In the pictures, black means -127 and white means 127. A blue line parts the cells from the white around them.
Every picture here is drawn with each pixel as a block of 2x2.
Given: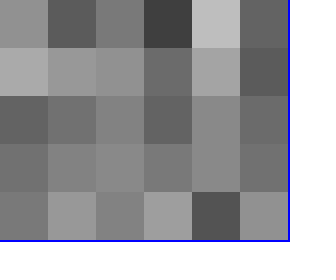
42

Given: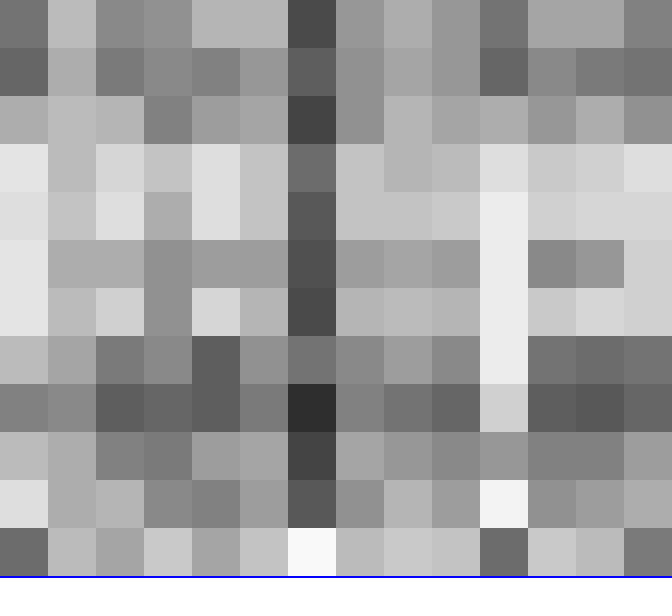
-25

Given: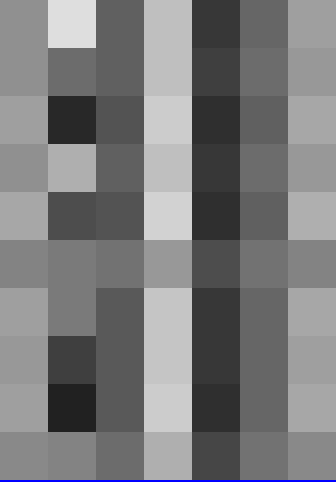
16

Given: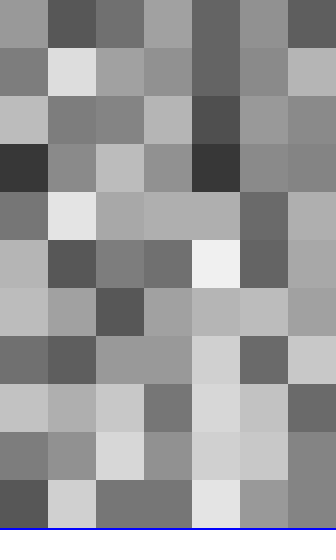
-2

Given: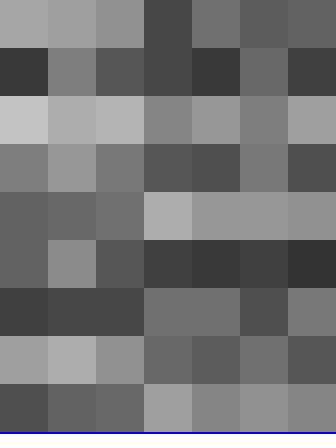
-70

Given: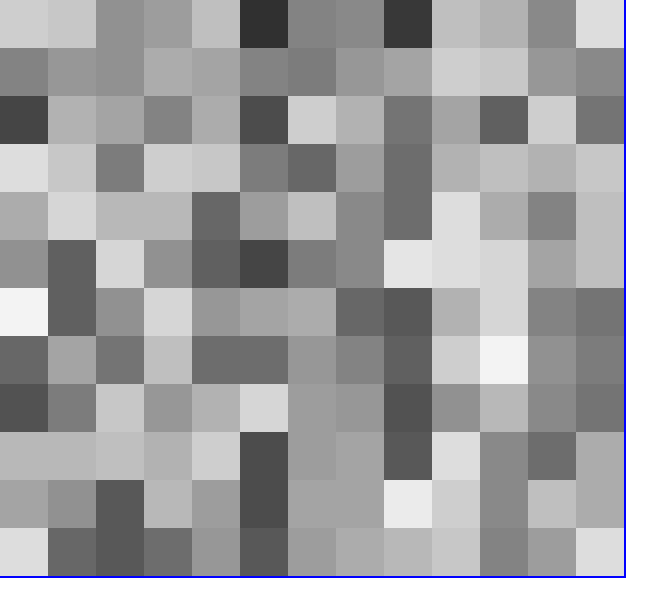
3

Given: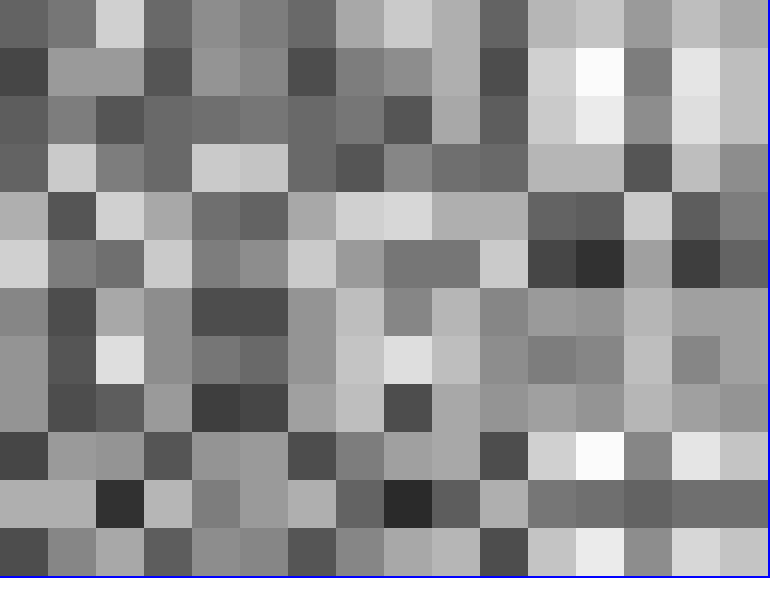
-57
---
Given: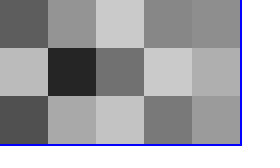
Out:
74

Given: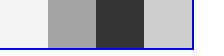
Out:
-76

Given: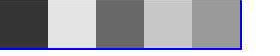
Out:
-22

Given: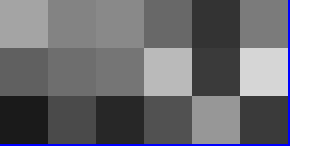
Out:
9

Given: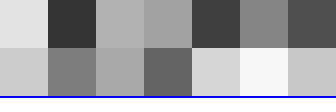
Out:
49

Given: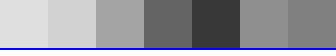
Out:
36
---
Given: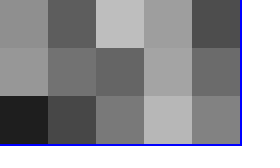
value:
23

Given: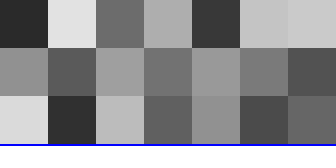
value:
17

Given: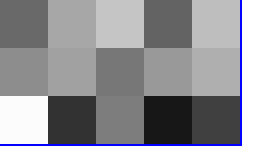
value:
13

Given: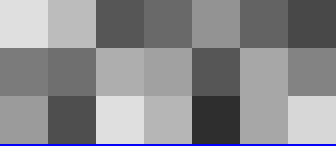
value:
-4

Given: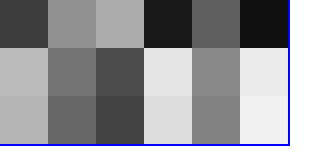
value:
58

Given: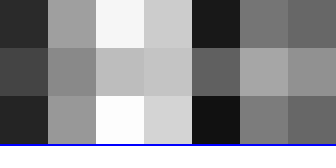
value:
-59
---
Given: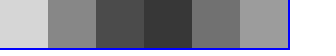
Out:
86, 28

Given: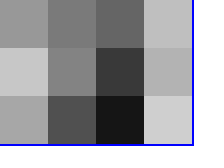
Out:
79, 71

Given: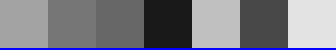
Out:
99, 64

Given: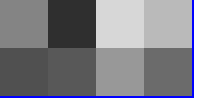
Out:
87, 58

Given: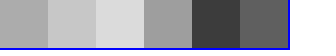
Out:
91, 71

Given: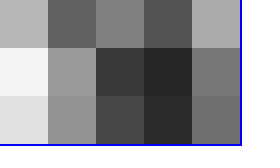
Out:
117, 96

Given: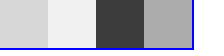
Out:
113, 87

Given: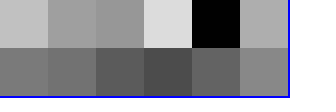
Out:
92, 65

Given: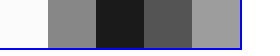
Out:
123, 29
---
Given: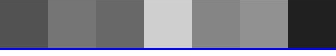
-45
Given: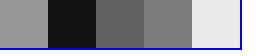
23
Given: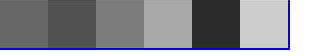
-25
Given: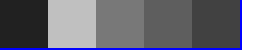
-94
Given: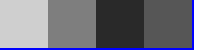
79
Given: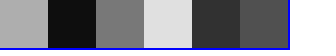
46
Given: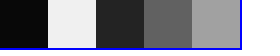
-119
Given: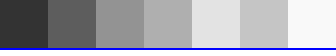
-76
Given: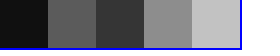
-111
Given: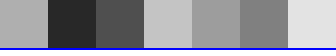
47
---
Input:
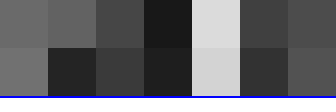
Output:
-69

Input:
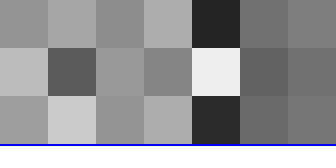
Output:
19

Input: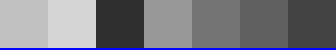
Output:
-80

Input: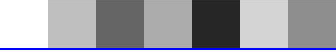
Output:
-26

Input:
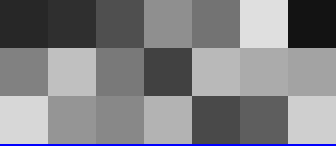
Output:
8

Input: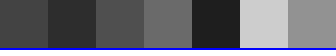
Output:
-48
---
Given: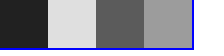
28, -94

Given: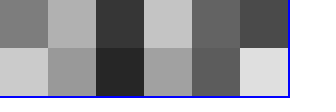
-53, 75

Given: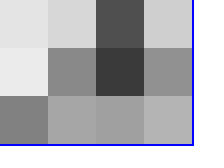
79, 1

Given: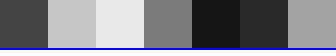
36, -58

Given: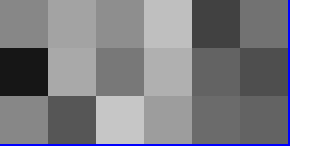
-13, 7

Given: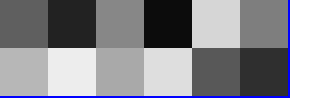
-1, 55

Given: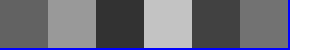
-13, -29
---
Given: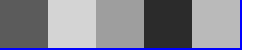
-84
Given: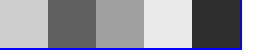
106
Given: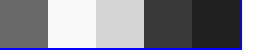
-70
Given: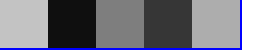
-73
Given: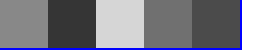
-15
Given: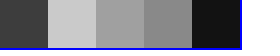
9
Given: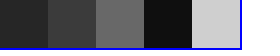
-112
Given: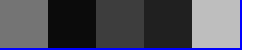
-95
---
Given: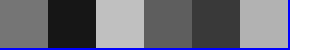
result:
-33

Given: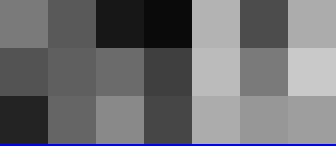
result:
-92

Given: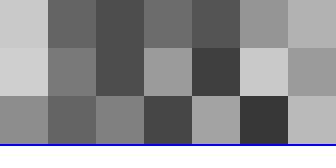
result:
-57

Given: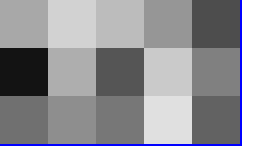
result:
-42

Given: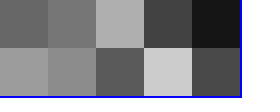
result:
-54

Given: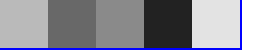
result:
10

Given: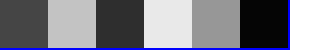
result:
-58

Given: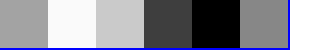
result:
7

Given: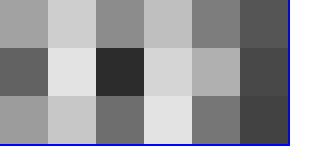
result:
-55
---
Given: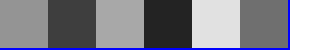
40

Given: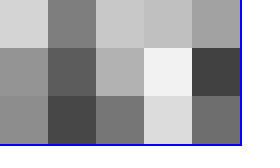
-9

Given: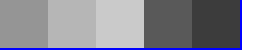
74

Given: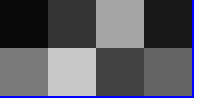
-61

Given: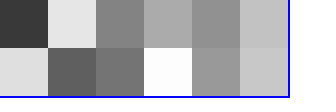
-11

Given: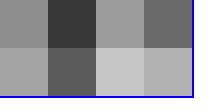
70

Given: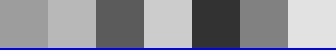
-36
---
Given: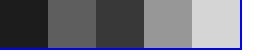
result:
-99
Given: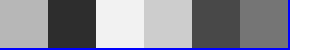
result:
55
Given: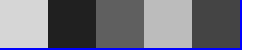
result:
86
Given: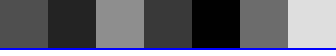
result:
-48
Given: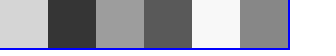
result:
85
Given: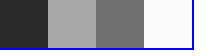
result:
-85
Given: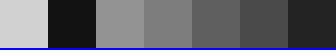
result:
81
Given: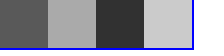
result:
-38
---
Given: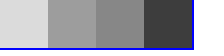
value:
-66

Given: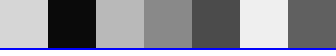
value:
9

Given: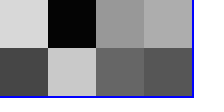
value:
45

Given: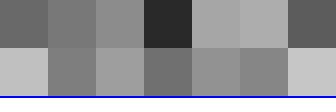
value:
-86

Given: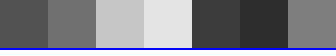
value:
100

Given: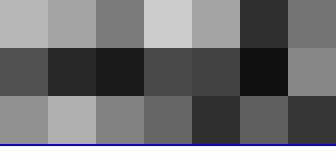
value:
75

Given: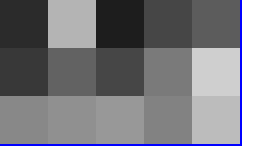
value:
-57

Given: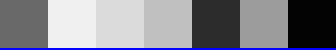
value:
64

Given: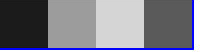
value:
-37
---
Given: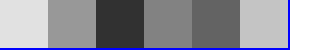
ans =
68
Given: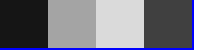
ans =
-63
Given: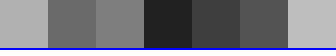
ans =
62
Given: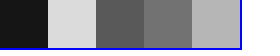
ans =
54
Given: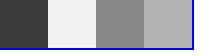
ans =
51
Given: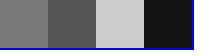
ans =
-107
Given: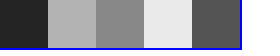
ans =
-43
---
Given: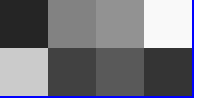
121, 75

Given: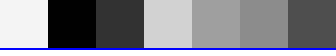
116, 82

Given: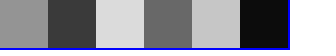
91, 70

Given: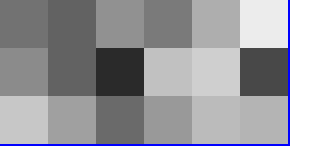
108, 79

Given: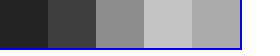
68, 42

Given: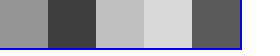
90, 63

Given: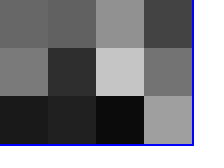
69, 31

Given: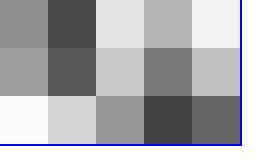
122, 114

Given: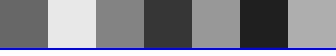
104, 46

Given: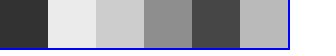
107, 77
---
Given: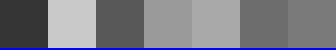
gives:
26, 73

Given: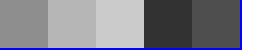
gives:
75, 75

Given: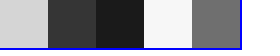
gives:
-101, 119

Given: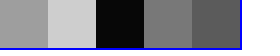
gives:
-120, 78

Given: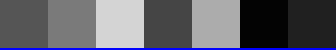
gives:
-58, 84

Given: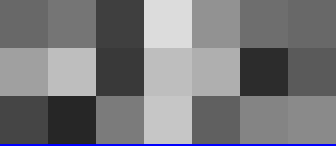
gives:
62, 92

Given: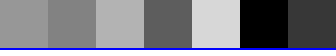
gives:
-34, 87

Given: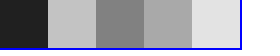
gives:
1, 99

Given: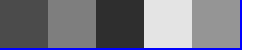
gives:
-81, 100

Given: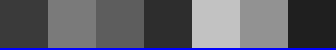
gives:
-82, 66
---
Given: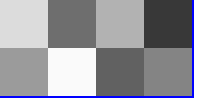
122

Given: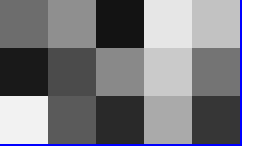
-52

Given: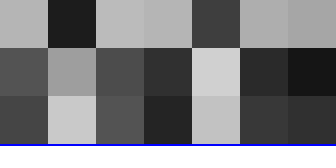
30

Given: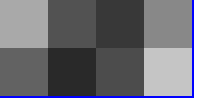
-86

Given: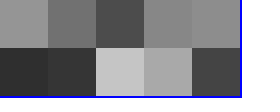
-74

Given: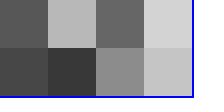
-71

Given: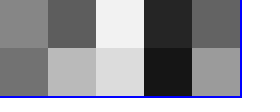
58
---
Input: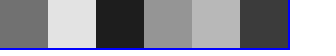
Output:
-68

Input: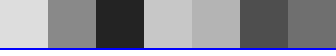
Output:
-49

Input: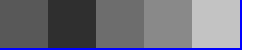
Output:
-39

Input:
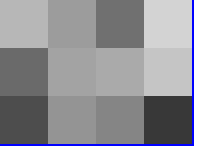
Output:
-50

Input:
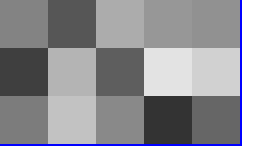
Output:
-64

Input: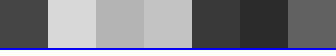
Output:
-71
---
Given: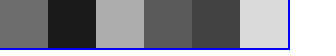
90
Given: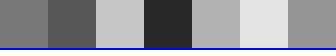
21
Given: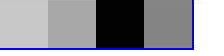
4
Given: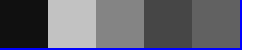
-30
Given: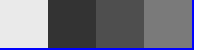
-5
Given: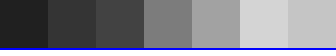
69
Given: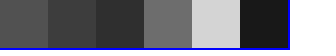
-103
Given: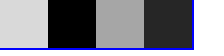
-89
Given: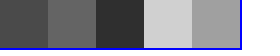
32
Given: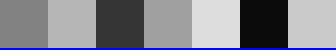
73
